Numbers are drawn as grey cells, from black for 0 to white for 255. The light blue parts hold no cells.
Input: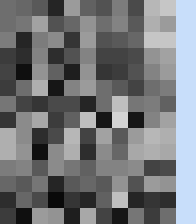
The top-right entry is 198
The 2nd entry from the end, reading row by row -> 60
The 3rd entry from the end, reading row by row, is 118
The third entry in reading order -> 89
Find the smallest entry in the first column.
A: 45
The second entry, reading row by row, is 103
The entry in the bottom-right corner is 110
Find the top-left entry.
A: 110
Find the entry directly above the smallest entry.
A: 37
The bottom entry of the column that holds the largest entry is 22
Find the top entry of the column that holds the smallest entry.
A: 37
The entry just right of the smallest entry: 53
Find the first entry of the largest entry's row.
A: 53
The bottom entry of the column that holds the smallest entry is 147
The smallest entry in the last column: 45
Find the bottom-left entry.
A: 60
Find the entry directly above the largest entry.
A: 191
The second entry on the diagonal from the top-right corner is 175
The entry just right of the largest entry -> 22
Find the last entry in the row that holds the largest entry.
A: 162
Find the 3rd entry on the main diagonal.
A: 124
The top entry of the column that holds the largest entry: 124

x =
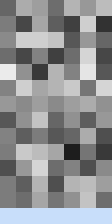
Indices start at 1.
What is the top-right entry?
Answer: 188
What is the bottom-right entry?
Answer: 109
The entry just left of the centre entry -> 158
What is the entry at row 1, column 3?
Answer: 158
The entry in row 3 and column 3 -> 207
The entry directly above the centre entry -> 180
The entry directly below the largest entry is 130
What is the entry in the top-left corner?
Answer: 102
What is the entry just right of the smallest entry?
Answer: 117
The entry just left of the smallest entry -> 166
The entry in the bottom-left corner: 124
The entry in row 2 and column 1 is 124
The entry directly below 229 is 117
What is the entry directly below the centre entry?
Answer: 102
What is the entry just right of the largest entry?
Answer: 145
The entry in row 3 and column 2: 207
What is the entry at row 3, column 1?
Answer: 138
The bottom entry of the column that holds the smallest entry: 145
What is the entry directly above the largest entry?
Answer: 109

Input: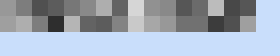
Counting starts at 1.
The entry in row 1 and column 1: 152
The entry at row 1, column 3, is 80
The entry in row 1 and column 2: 125
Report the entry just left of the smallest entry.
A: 125
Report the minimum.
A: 46
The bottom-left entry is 159
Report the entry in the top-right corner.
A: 86
